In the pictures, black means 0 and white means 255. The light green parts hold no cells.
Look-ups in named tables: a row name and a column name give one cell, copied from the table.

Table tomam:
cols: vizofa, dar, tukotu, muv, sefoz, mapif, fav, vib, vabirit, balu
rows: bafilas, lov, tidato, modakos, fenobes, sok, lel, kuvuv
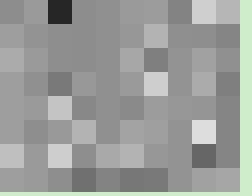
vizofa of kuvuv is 158
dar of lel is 154
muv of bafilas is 140
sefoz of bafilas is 144
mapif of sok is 163
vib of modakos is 147
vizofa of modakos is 158
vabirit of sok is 221
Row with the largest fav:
modakos

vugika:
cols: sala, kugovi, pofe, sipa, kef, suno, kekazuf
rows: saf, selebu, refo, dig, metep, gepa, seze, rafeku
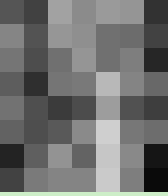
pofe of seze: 147
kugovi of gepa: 78
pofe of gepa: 89
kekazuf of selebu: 66
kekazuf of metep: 62
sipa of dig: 121
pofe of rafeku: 132
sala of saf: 85
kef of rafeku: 202
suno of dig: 132
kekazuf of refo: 38
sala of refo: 117
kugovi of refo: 77
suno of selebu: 108
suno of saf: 149
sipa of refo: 149
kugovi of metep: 79
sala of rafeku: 66

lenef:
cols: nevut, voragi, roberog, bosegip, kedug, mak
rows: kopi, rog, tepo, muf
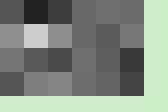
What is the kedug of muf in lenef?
99
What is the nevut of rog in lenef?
143
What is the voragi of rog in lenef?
205
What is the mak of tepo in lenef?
56
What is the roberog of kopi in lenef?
61
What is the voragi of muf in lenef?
127
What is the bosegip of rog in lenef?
104

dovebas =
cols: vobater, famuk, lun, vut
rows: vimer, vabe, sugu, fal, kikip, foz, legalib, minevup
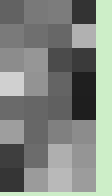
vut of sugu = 58
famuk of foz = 103
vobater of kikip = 106
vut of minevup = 156
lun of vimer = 124
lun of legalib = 175
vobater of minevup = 53

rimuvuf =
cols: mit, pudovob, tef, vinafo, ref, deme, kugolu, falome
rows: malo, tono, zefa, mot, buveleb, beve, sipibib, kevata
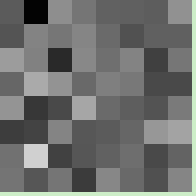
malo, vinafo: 117
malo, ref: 97
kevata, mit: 116
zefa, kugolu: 64
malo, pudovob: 3
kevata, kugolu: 80
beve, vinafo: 87
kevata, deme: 105
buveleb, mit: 148
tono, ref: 106
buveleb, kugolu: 83

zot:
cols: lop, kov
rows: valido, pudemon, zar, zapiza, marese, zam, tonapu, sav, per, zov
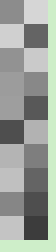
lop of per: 134
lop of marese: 158
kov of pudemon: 101
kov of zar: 201
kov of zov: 60
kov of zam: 177
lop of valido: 140
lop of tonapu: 179
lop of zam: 79
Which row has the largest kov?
valido

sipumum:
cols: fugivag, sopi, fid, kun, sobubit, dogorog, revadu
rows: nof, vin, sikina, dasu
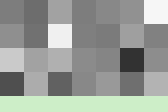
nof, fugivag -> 125
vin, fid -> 240
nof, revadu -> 246
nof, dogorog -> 145
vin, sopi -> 113
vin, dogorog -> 159
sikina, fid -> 176
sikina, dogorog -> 50
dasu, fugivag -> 79
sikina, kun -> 139
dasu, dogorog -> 111
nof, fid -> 162
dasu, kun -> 136

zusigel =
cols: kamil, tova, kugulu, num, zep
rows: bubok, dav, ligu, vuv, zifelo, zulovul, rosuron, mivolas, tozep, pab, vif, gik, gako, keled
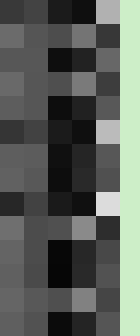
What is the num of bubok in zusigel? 15
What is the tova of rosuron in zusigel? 92
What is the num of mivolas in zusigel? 41
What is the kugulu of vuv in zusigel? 79
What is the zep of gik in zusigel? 82
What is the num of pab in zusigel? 138
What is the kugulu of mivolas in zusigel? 13
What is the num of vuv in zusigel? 122

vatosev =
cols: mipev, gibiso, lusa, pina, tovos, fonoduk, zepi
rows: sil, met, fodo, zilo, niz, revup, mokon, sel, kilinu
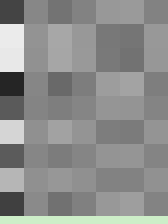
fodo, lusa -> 166
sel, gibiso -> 144
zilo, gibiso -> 134
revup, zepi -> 148
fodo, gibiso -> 145
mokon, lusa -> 124
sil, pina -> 130
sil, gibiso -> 135
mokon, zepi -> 132

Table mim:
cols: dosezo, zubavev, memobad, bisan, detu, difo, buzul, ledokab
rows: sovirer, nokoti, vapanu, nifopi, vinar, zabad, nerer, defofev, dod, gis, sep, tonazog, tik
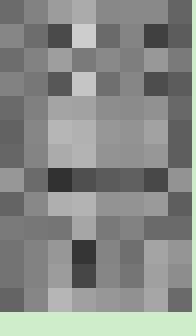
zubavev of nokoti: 110
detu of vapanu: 138
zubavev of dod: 136
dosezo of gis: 122
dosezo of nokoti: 134
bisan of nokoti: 205
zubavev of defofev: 107
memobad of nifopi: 86
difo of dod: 146
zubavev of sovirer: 129
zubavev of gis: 118
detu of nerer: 146
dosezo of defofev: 150
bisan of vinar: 162
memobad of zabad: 182

